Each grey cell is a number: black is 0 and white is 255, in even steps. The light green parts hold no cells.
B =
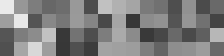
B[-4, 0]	234
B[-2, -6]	57
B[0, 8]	177
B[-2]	[85, 125, 140, 194, 56, 115, 78, 125, 170, 139, 57, 71, 105, 74, 95, 183]
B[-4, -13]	103
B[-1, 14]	156
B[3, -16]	80
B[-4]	[234, 151, 125, 103, 109, 153, 77, 193, 177, 165, 122, 113, 78, 145, 75, 105]
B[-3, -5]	146
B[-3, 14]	113
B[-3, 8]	165
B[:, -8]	[177, 165, 170, 160]
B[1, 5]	154

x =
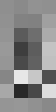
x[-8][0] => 143
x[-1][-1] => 137
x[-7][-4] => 145
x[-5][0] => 153
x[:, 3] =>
[144, 160, 171, 195, 192, 79, 221, 137]
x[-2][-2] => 72
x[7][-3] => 151
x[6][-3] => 40
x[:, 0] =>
[143, 145, 148, 153, 150, 134, 168, 149]
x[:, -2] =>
[146, 129, 110, 93, 97, 199, 72, 145]

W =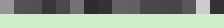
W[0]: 150
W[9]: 97
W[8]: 99
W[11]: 71

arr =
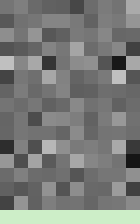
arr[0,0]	117
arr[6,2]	105
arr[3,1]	90
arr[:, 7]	[123, 126, 135, 121, 84, 122, 110, 119, 123, 116, 118, 126, 118, 104, 117]
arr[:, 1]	[127, 113, 117, 90, 135, 119, 124, 108, 118, 118, 129, 78, 128, 87, 148]
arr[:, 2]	[106, 118, 149, 101, 168, 111, 105, 119, 76, 114, 79, 164, 108, 98, 97]
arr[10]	[45, 129, 79, 183, 143, 122, 126, 118, 169, 57]
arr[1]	[88, 113, 118, 133, 133, 121, 98, 126, 121, 149]
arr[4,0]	192
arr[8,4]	136
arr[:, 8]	[115, 121, 103, 136, 24, 192, 108, 97, 152, 117, 169, 115, 118, 156, 119]
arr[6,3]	116
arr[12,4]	112
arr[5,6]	110
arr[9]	[102, 118, 114, 114, 101, 139, 102, 116, 117, 110]
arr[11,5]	167
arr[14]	[67, 148, 97, 126, 114, 115, 102, 117, 119, 138]
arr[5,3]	167
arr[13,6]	105
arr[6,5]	95
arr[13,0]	97
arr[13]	[97, 87, 98, 146, 84, 141, 105, 104, 156, 65]
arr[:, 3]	[97, 133, 87, 132, 53, 167, 116, 97, 139, 114, 183, 90, 106, 146, 126]

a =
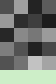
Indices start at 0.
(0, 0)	79
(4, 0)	82
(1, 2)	62
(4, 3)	164
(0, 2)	35
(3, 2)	33

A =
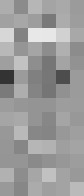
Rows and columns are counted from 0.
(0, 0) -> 173
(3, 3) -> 141
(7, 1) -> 150
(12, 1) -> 141
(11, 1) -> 149
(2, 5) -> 168
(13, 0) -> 153
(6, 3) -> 117
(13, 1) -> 135
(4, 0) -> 159
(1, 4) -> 172
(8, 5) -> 152
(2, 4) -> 209
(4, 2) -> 142
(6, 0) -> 122
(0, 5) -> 155
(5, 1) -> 155
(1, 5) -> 157
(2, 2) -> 232
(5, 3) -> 119
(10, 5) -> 164
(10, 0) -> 150
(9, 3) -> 133
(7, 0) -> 156
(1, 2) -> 157

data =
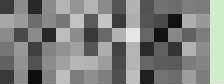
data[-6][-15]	59
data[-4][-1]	124
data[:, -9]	[180, 89, 56, 86, 179, 142]
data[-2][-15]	97
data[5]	[57, 140, 14, 130, 189, 124, 142, 126, 79, 189, 30, 115, 108, 157, 125]
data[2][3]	39
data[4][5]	182
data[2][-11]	188
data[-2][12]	90
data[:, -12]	[139, 136, 39, 131, 141, 130]
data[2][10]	102
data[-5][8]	59
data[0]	[59, 141, 40, 139, 180, 149, 180, 139, 84, 179, 82, 113, 108, 126, 123]
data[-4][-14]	73
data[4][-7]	74
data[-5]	[167, 154, 108, 136, 119, 194, 89, 197, 59, 174, 84, 74, 17, 174, 153]
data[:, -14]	[141, 154, 73, 152, 146, 140]
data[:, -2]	[126, 174, 97, 177, 123, 157]
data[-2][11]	92
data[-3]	[117, 152, 63, 131, 146, 161, 86, 174, 66, 181, 42, 95, 53, 177, 141]

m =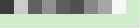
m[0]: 59
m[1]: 202
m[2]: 96

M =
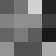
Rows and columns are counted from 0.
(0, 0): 91
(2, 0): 101
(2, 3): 25
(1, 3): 60
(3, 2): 81
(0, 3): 35

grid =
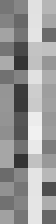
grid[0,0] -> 118
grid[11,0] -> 166
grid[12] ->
[107, 135, 228, 184]
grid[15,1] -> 118
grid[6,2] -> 205
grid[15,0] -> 161
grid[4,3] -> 150
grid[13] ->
[146, 118, 228, 78]
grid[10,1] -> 113
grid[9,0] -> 143
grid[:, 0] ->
[118, 131, 163, 117, 171, 113, 149, 150, 148, 143, 166, 166, 107, 146, 113, 161]
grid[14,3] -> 173
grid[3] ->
[117, 72, 195, 192]
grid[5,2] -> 225
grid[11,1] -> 51
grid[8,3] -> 152

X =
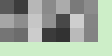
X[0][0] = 89
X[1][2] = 198
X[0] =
[89, 60, 183, 138, 171, 122, 140]
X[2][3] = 59
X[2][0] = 117
